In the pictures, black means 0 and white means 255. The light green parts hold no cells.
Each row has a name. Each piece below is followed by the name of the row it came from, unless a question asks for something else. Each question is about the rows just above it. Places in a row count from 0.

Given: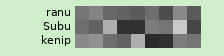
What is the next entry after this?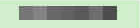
[138]
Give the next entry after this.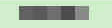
[90]
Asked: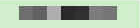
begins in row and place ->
kenip, 2
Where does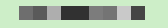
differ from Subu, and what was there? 1, [98]
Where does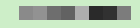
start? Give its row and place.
kenip, 0
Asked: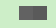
ranu
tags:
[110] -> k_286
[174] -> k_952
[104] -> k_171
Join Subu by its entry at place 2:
k_952

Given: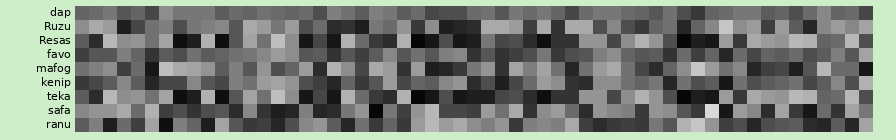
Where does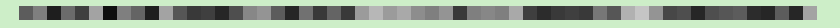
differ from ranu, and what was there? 46, [63]
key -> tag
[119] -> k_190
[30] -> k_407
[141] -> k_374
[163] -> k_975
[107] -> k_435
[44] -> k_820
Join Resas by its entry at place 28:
k_407
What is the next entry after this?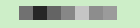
[63]
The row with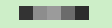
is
safa
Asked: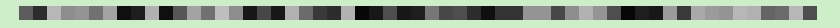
Resas

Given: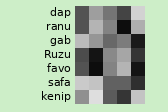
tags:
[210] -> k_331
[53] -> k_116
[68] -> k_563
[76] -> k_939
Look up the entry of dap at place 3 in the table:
k_563
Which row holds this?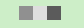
kenip
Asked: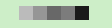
gab
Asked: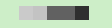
safa
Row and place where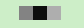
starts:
ranu, 2
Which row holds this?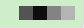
favo

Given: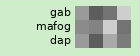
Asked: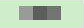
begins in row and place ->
gab, 0
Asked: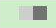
mafog
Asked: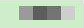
gab
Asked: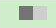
gab
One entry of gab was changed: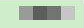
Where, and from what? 3, [206]
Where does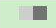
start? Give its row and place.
mafog, 2

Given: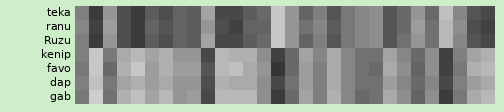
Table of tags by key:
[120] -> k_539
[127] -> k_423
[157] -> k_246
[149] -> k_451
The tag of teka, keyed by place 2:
k_451
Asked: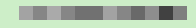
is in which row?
kenip
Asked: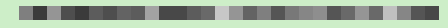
teka
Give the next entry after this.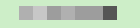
[184]
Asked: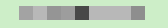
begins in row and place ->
gab, 5
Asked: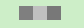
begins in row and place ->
dap, 0

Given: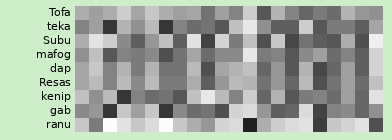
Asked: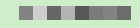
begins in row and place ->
kenip, 11
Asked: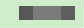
teka
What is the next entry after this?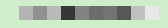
[144]
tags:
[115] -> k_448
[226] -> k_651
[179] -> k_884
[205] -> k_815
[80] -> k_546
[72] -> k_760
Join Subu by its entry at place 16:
k_448
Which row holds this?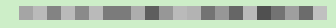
Resas
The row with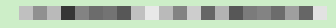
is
kenip
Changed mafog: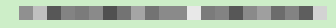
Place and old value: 9, [108]

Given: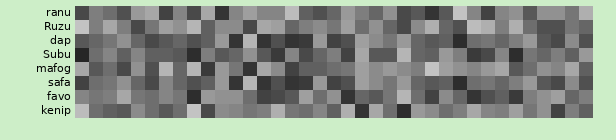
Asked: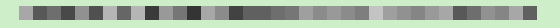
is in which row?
mafog
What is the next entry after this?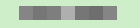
[96]
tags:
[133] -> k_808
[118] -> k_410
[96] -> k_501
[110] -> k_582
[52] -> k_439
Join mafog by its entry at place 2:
k_582
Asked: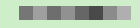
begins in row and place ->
Ruzu, 18
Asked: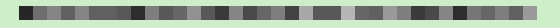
Subu
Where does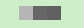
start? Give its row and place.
Subu, 23
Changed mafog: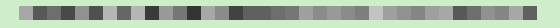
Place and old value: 29, [153]

